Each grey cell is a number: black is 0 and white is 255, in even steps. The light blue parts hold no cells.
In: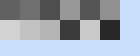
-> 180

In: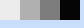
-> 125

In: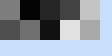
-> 17

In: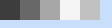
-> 167

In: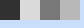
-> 120

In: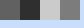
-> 203

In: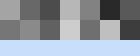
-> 97

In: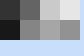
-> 166
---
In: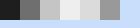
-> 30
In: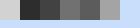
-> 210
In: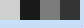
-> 207
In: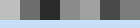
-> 190
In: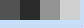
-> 82
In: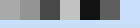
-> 169
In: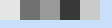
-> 229
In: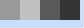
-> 153
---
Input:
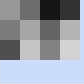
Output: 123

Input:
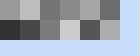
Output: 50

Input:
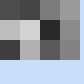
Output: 190

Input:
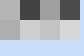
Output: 174

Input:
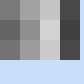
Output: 101

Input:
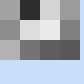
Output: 141
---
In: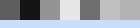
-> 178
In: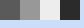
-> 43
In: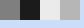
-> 182
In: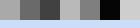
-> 206
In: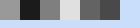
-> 73
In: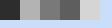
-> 213
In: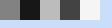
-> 245
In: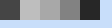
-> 39
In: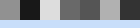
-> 51
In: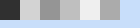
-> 171
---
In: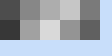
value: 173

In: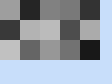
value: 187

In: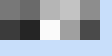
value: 181

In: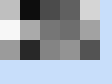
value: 118

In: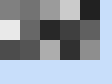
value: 40

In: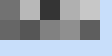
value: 52

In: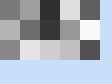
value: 55
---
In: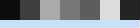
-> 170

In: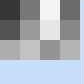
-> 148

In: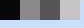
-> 86

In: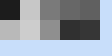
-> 143

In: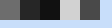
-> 17

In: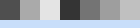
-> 228
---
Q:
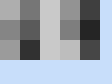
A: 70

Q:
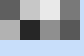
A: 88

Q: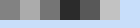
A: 194

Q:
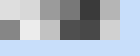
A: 209

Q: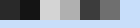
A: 111

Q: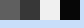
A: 6

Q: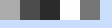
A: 117
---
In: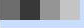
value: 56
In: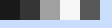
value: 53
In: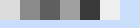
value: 138
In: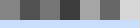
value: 81
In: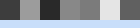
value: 156
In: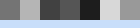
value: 181
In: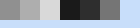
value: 174
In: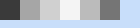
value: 166
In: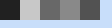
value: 200
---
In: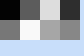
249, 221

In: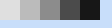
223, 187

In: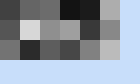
215, 187

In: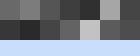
194, 166

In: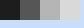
217, 181

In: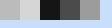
214, 187
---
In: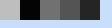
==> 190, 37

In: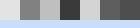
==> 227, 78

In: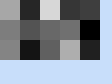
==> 167, 32

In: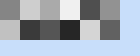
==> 133, 97

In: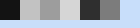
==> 19, 124

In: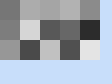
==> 118, 228

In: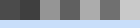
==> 75, 201

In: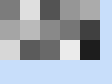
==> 124, 29

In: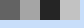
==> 99, 194
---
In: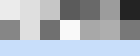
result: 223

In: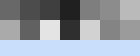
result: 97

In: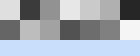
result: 189

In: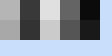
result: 51

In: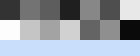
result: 197

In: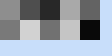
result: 210

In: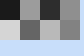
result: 101

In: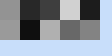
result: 15

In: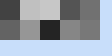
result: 150
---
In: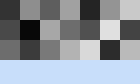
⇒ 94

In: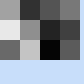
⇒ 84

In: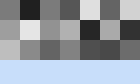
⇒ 123

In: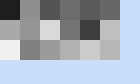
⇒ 84

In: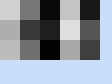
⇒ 10

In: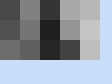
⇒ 53

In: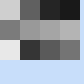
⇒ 37

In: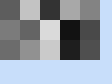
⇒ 51

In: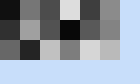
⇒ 76
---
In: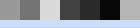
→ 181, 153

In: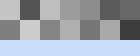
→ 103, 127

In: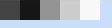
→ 248, 68

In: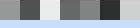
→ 208, 152

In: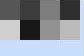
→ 46, 207

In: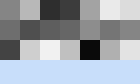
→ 220, 67

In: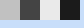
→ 27, 193

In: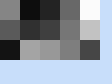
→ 251, 19

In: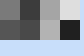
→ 222, 85

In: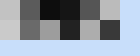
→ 187, 202
